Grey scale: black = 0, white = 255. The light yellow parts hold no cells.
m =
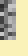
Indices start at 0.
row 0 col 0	134
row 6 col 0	126
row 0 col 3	167
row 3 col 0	194
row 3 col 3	108
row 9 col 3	167
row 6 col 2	126
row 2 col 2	186
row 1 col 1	86
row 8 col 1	137
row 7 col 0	55
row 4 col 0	66

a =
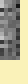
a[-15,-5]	192
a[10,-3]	69
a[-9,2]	100
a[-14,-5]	197
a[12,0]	63
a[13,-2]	121
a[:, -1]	[90, 22, 119, 86, 52, 104, 118, 57, 79, 51, 103, 51, 88, 61, 119]
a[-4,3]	104
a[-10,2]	107
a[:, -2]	[116, 110, 102, 125, 124, 100, 101, 125, 125, 122, 103, 104, 105, 121, 101]
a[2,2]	69
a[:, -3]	[140, 132, 69, 148, 113, 107, 100, 129, 146, 148, 69, 110, 77, 91, 108]
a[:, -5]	[192, 197, 56, 178, 110, 152, 114, 148, 172, 197, 58, 162, 63, 69, 109]
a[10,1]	115
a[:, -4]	[140, 156, 112, 119, 122, 148, 133, 124, 120, 156, 115, 156, 117, 115, 114]

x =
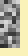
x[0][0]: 157
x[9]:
[96, 110, 215, 116, 142]
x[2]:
[133, 169, 198, 176, 109]
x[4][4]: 115
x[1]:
[142, 172, 172, 90, 142]
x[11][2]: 123
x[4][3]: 67
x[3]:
[212, 93, 79, 207, 84]
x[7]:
[203, 191, 103, 109, 178]
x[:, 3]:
[188, 90, 176, 207, 67, 53, 170, 109, 60, 116, 78, 181]
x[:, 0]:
[157, 142, 133, 212, 95, 193, 63, 203, 155, 96, 130, 43]
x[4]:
[95, 123, 129, 67, 115]
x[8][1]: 84
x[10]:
[130, 89, 185, 78, 124]

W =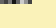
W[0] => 100
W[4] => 100

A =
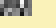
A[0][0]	175
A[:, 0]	[175, 115, 71, 32]
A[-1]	[32, 167, 89, 135, 141, 20, 152, 115]
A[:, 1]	[77, 65, 139, 167]
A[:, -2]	[75, 71, 136, 152]
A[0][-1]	120
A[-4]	[175, 77, 87, 102, 81, 246, 75, 120]

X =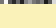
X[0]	117
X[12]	88
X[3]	42
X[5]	35

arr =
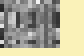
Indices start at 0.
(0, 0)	122
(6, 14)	59
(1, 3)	157
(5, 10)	108
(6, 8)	66
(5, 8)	72
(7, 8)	117
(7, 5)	123
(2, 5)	162
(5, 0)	140
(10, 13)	72
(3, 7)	86
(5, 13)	69
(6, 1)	102
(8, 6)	146
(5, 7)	137
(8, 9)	145
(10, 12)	151
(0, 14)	96
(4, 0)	173
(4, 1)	101
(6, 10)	164
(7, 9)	149
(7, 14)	206
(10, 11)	93
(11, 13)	100
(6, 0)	227
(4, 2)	184
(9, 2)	102
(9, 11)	99
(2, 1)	118
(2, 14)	150
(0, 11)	172
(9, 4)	149
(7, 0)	60

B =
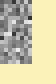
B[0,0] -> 97
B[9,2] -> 162
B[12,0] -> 144
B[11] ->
[151, 160, 140, 111, 141, 127, 182, 124]
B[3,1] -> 171
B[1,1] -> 178
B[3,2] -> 122
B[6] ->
[102, 128, 189, 153, 142, 174, 130, 140]
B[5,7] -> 232
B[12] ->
[144, 198, 140, 187, 237, 162, 124, 205]
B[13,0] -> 129
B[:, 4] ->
[167, 119, 78, 96, 176, 124, 142, 87, 171, 188, 134, 141, 237, 114, 142, 213]
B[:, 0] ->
[97, 119, 91, 134, 191, 113, 102, 137, 164, 56, 194, 151, 144, 129, 165, 143]
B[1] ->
[119, 178, 141, 154, 119, 175, 127, 193]
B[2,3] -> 120
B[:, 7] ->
[100, 193, 187, 159, 50, 232, 140, 191, 166, 115, 205, 124, 205, 199, 136, 124]
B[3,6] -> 124
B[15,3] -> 174
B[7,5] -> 134
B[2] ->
[91, 157, 188, 120, 78, 197, 107, 187]
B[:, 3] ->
[55, 154, 120, 121, 175, 227, 153, 124, 55, 138, 127, 111, 187, 160, 176, 174]
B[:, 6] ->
[201, 127, 107, 124, 157, 222, 130, 106, 95, 186, 148, 182, 124, 134, 151, 144]

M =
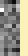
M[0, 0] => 132
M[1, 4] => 197
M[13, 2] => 163
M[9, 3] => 85
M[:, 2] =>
[54, 149, 154, 91, 137, 129, 177, 89, 115, 152, 111, 137, 112, 163]
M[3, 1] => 156
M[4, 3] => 141
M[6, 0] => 85
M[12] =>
[142, 62, 112, 47, 31]
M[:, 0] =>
[132, 158, 255, 66, 115, 122, 85, 130, 149, 173, 144, 153, 142, 161]
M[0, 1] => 83
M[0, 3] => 10
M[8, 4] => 98
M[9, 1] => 108
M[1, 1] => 124
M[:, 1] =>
[83, 124, 132, 156, 111, 109, 162, 110, 149, 108, 107, 112, 62, 93]
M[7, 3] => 147
